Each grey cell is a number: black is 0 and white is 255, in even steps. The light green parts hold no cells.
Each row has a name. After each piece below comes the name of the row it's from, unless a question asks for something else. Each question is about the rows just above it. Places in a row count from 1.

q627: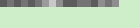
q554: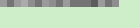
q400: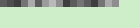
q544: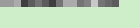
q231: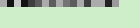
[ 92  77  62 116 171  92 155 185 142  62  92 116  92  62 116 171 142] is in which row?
q400
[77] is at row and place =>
q400, 2
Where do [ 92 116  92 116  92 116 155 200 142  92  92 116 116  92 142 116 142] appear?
q627
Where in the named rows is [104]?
q544, 16
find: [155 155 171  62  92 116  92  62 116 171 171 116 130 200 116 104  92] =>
q544
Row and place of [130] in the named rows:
q544, 13
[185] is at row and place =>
q400, 8

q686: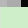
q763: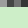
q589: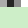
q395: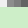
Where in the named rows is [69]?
q763, 2
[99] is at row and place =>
q395, 4
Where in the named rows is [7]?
q686, 4
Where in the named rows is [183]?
q686, 1
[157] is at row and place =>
q763, 1
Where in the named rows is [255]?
q589, 4
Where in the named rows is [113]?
q763, 3

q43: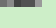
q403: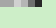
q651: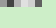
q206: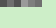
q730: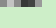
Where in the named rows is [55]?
q730, 4
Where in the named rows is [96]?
q651, 6

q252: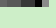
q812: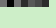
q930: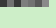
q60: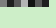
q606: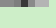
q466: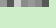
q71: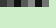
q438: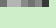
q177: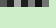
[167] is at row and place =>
q177, 3
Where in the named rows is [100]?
q252, 1
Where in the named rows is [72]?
q812, 6
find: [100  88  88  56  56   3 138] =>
q252
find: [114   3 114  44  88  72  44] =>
q812

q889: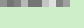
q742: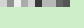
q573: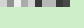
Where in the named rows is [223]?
q889, 8
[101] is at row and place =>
q742, 9
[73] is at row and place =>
q573, 10

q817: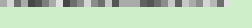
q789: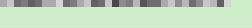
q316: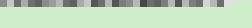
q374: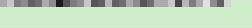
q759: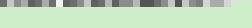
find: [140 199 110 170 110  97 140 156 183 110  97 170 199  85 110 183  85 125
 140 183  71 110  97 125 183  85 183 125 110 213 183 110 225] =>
q316
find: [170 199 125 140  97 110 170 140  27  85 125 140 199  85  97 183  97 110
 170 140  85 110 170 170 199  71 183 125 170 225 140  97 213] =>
q374
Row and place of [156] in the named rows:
q316, 8

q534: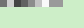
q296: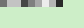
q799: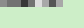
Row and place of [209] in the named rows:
q534, 2
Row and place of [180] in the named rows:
q296, 8
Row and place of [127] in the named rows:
q296, 5
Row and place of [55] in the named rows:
q799, 4

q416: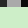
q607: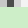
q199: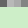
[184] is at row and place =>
q199, 2
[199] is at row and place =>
q607, 1
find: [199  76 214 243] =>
q607

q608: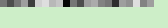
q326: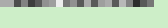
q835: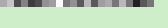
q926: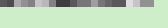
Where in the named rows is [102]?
q926, 16
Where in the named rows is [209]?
q608, 6
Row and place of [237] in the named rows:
q326, 9

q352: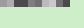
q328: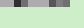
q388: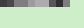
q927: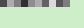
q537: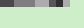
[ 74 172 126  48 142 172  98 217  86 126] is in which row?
q927
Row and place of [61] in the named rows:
q388, 1
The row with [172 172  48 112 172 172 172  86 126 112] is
q328
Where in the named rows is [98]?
q927, 7
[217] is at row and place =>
q927, 8
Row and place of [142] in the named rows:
q927, 5

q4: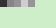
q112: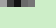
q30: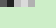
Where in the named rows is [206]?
q4, 4
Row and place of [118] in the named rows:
q112, 5
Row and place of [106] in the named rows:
q112, 4
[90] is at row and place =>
q30, 1

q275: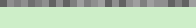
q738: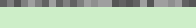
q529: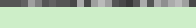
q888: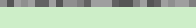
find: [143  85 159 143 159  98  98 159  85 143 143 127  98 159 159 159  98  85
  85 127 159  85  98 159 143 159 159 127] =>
q888
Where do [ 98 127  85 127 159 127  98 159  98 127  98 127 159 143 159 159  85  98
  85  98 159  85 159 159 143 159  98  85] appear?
q738
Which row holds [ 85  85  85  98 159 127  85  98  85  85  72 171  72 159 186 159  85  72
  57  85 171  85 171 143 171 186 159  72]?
q529
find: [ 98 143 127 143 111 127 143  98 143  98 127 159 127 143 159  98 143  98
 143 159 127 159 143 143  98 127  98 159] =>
q275
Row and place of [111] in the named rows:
q275, 5

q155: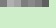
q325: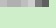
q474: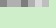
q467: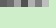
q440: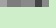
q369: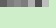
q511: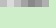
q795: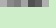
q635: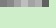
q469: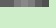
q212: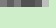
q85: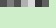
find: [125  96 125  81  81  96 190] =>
q212
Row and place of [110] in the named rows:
q467, 2
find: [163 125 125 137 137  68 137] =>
q440
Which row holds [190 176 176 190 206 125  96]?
q325
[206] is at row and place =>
q325, 5
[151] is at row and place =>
q511, 6

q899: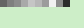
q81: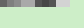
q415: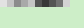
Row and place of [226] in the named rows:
q415, 1
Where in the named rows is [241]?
q899, 8
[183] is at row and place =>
q899, 6
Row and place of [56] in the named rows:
q415, 7

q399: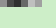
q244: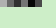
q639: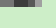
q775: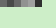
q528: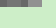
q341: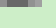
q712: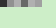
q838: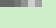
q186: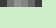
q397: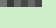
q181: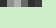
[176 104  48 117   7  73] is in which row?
q244
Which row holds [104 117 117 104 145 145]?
q528
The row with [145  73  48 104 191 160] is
q399
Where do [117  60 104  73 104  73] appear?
q397
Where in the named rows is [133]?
q186, 4
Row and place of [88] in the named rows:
q639, 5

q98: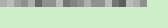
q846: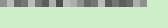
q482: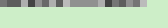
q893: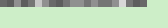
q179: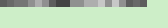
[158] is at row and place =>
q98, 3
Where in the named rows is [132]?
q98, 11
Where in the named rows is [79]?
q846, 9

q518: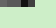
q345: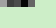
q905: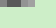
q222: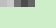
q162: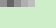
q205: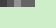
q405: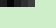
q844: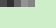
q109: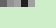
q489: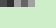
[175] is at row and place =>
q162, 4
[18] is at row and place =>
q518, 4
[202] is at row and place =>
q222, 2
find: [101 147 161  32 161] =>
q109
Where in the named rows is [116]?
q222, 3

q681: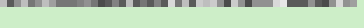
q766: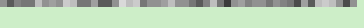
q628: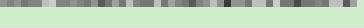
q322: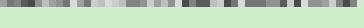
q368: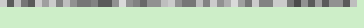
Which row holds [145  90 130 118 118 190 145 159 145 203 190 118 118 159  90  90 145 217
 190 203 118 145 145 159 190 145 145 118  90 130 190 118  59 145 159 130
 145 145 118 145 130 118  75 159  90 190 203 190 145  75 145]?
q766
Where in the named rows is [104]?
q368, 21
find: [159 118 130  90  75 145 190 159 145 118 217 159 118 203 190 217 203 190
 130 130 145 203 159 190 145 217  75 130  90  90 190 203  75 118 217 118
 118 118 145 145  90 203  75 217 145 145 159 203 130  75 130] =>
q322
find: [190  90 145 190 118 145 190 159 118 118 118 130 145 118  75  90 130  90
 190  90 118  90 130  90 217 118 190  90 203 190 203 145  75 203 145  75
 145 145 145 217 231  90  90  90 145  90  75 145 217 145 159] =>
q681
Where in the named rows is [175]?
q368, 33

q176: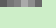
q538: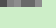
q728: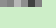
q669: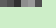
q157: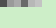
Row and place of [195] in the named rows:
q157, 6
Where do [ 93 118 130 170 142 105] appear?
q176
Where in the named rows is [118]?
q176, 2

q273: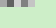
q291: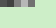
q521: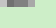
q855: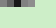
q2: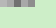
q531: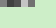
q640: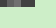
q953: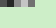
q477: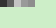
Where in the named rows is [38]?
q953, 2
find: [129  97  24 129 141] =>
q855
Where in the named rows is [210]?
q273, 3
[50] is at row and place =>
q477, 1
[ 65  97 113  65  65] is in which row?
q640
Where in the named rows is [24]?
q855, 3
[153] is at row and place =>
q477, 4

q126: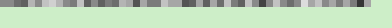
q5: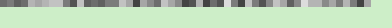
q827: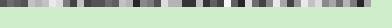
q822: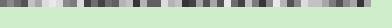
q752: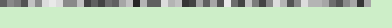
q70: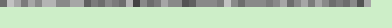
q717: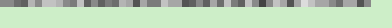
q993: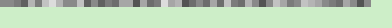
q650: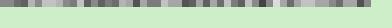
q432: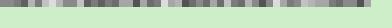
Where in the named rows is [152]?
q827, 43
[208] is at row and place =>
q126, 8

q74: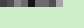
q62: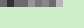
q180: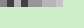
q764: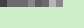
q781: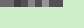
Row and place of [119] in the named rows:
q62, 6
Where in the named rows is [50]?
q62, 2
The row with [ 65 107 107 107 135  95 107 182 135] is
q764
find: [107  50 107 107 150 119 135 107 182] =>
q62
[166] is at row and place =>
q74, 9
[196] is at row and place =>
q180, 9
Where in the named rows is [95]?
q764, 6

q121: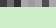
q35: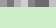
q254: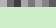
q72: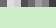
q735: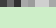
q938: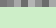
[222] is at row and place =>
q72, 2
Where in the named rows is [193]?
q35, 8
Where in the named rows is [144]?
q938, 6
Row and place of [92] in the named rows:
q254, 8

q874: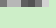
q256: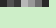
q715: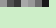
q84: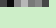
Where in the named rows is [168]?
q715, 4
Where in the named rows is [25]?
q715, 7

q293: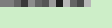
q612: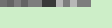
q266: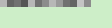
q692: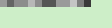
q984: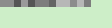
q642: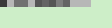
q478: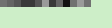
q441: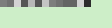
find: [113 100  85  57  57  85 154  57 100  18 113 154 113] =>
q478
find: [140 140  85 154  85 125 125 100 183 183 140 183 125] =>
q984
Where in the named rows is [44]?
q441, 13
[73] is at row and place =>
q293, 12
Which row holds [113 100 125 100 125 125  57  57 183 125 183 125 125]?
q612

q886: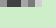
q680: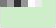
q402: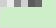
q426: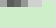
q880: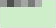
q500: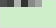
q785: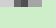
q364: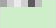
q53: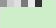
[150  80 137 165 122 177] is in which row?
q880
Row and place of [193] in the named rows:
q364, 6
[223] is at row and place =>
q53, 3

